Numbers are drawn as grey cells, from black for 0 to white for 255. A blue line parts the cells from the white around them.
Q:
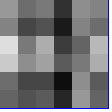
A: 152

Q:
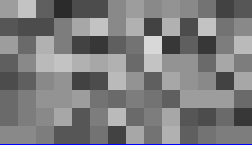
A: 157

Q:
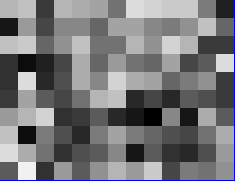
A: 181

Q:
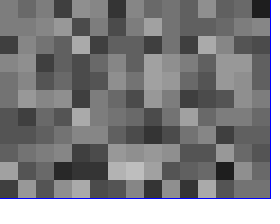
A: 125

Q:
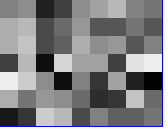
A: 129

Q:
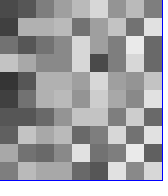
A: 74

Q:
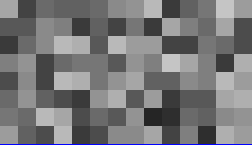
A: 166

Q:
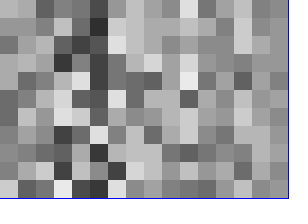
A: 182

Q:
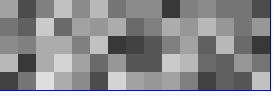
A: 162
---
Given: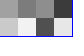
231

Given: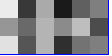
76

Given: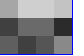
43

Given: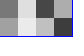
61

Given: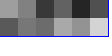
212

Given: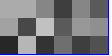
143

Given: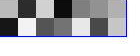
198
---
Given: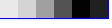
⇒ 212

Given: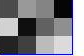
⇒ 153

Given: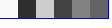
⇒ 46

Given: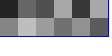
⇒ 102

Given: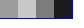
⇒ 200

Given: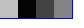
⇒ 4

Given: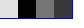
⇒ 3

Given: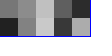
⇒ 140

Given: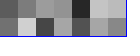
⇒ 124
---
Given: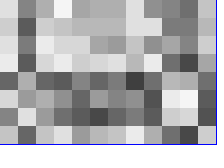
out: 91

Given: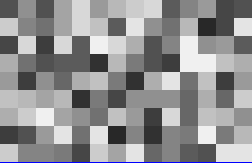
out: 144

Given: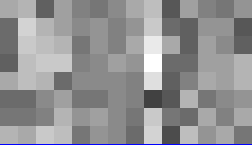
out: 148

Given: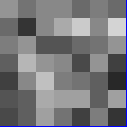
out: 40

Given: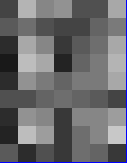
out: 157
